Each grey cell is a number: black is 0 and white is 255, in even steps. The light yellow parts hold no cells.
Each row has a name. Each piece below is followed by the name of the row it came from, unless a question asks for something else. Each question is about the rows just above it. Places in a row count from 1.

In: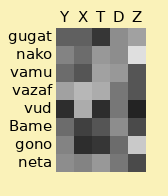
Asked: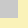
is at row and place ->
gono, 5
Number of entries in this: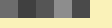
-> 5
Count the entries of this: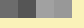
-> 4
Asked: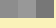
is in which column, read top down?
D
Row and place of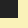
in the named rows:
vud, 5
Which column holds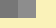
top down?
D

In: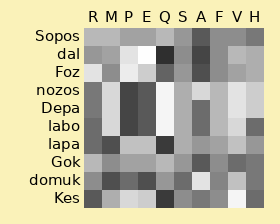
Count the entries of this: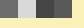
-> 4
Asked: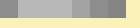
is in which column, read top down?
F
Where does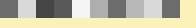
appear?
labo
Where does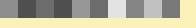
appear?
domuk
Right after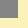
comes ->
[193]

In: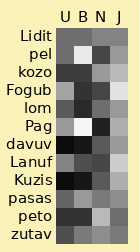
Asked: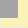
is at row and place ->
Fogub, 1
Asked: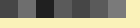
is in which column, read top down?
N
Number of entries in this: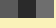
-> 3
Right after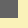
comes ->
[153]

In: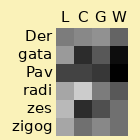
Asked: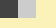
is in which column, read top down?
C
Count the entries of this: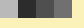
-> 4
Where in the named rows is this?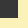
Pav, 3

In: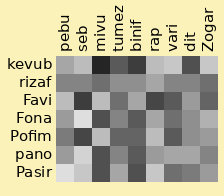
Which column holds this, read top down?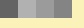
Zogar
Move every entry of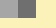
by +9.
[175 120]
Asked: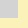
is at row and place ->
pano, 2
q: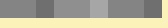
rizaf
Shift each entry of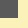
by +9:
[99]

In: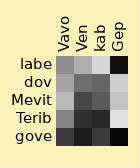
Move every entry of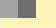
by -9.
[154 101]
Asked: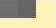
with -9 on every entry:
[101  92]
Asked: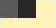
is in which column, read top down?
kab
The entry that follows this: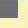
[101]
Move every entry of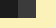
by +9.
[37 68]

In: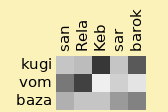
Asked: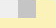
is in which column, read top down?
Keb
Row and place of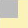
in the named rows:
kugi, 2
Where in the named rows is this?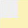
vom, 3
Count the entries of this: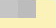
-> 2
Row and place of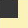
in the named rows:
kugi, 3

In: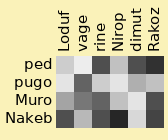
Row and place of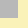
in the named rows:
Nakeb, 2
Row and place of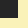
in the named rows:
Nakeb, 4
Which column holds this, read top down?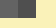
rine
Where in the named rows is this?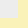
ped, 2
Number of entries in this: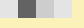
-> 4
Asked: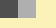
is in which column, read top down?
dimut
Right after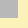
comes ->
[79]

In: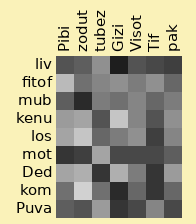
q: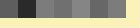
mub
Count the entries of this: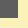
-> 1
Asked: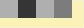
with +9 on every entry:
[184  62 184 133]
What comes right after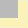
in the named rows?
[112]
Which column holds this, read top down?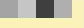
zodut

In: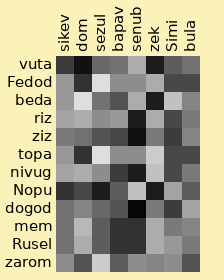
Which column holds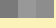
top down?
Simi
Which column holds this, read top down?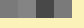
bula
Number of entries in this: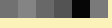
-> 6
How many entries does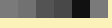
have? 6
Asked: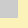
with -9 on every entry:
[195]
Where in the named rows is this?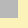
mem, 2

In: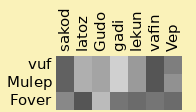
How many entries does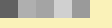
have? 5
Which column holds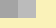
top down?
Gudo
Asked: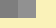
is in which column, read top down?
Vep

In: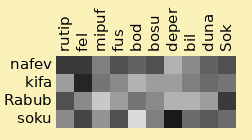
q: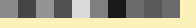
soku
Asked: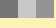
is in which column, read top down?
mipuf
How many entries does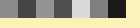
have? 7
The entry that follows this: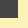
[148]
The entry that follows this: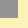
[80]
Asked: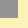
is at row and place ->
soku, 3

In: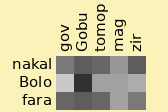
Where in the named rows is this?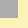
Bolo, 5
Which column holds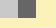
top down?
gov
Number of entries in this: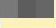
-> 3
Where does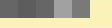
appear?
fara
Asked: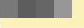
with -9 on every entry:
[112  84  93 142]
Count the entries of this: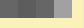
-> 4

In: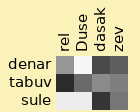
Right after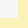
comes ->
[74]
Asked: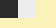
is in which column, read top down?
rel

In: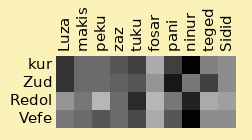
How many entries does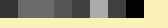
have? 8
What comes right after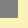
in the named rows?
[140]
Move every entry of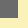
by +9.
[116]
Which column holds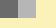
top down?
peku
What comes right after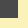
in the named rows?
[170]
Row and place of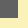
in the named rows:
Zud, 4

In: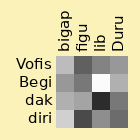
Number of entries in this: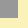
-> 1
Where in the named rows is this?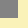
Vofis, 3
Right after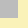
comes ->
[96]
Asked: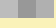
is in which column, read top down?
bigap
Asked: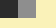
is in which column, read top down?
lib
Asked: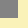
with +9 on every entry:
[140]

